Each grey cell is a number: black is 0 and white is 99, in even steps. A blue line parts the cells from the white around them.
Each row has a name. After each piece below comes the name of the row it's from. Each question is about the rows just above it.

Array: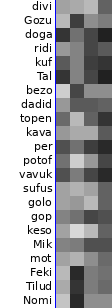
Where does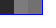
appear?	Feki
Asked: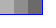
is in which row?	mot

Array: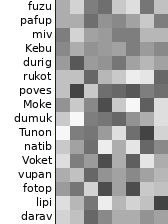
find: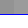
Kebu
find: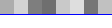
fuzu

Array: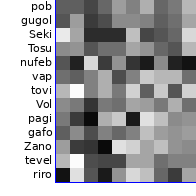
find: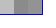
pagi
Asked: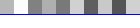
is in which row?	tovi
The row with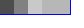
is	vap
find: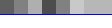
vap
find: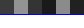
nufeb
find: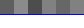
gafo

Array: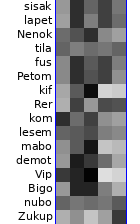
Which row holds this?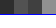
Petom
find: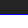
Bigo
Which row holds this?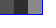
Nenok
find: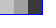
Zukup
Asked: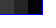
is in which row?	Vip

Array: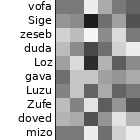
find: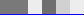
mizo
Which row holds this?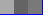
Luzu
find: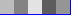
Zufe
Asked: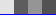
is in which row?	Zufe
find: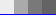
vofa

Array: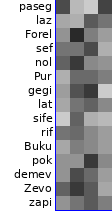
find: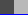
paseg
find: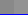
nol
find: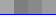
Buku

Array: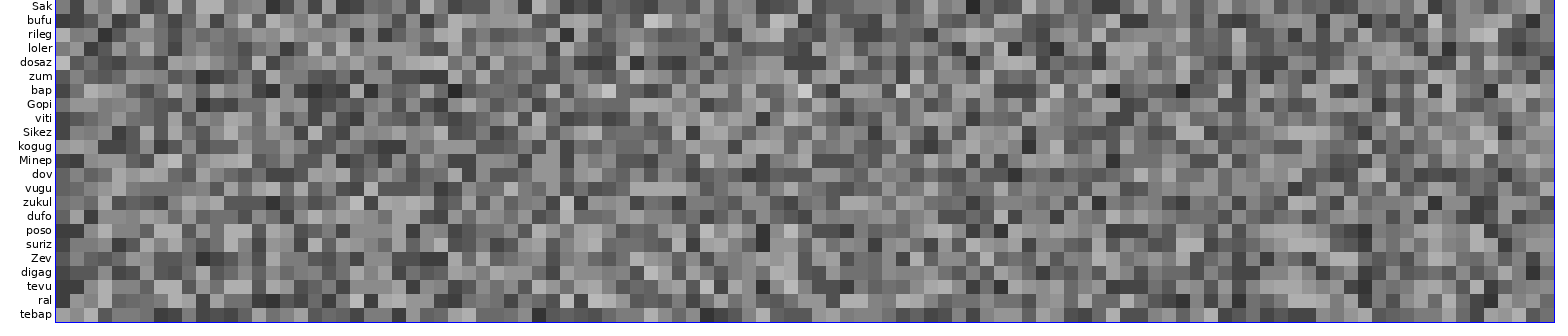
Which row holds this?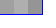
bap
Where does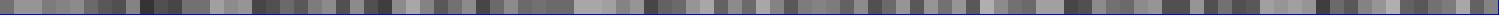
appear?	Gopi
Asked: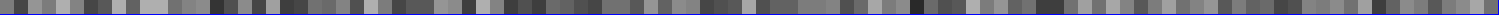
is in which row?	Sak

